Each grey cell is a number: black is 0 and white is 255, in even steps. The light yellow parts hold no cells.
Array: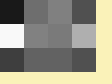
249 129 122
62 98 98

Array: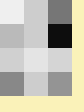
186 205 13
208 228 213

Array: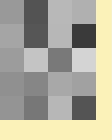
165 86 183
156 196 121

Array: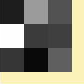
254 59 63
54 9 95

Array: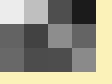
99 66 141
104 76 77

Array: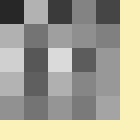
177 116 159
208 87 218

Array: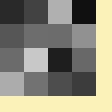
86 109 108
107 200 30
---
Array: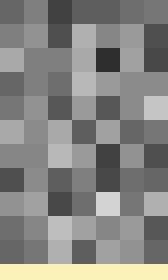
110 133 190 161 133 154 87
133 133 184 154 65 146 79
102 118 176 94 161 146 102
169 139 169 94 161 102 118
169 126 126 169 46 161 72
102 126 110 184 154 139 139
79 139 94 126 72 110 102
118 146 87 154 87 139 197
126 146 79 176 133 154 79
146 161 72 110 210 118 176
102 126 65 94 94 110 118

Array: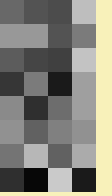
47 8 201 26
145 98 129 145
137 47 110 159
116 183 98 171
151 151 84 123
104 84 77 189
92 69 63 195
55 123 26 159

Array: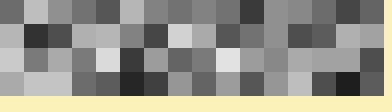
169 195 195 108 93 39 65 149 101 155 87 149 189 79 31 93
202 122 169 122 217 59 155 101 122 225 155 136 169 162 162 79
108 189 143 114 87 182 129 114 129 114 59 143 136 108 71 101
182 51 79 175 182 129 71 210 169 87 114 143 79 93 175 162

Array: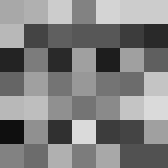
168 176 204 130 212 204 204
130 108 176 124 168 81 81
184 190 144 116 138 196 218
101 160 116 152 116 108 196
184 68 95 87 87 60 41
15 144 48 218 60 68 160
35 124 41 160 29 160 95

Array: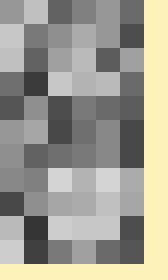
136 128 212 179 212 172
186 53 205 199 199 78
112 59 199 179 186 105
71 143 166 172 192 166
192 98 159 186 92 159
199 120 143 172 151 78
205 65 120 159 105 84
143 98 112 120 136 71
151 192 98 128 151 105
84 143 78 120 105 92
151 166 71 112 136 71

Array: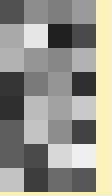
94 74 216 238
46 186 162 202
53 120 149 46
94 194 141 67
178 149 134 178
81 141 126 155
194 61 108 87
170 231 32 74

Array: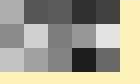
193 159 131 29 104
139 207 125 151 227
173 84 91 49 64

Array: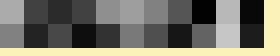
129 35 72 14 49 121 78 22 99 198 28
171 65 42 65 143 158 129 85 2 184 8
